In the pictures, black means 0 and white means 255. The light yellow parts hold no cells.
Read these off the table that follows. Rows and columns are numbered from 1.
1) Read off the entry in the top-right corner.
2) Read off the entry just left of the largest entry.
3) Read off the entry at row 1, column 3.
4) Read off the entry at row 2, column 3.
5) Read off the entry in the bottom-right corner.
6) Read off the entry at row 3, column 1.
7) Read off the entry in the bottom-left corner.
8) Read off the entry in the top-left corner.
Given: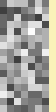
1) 120
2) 189
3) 189
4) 76
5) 134
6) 104
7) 201
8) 104

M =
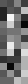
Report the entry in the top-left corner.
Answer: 87
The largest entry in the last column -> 221
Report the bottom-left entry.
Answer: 101
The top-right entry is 61
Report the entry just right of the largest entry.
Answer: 132
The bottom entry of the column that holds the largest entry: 101
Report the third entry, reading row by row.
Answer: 132
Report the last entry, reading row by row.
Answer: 164
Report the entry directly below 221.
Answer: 179

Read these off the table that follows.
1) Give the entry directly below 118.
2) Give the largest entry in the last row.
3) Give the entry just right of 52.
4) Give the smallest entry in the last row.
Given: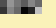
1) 104
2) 192
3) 133
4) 6

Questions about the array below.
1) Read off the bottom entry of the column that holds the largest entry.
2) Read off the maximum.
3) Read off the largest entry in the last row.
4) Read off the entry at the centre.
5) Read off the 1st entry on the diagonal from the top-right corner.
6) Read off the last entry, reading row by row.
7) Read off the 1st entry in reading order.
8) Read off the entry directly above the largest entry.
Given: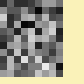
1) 155
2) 235
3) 195
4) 208
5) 113
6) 75
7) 45
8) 75
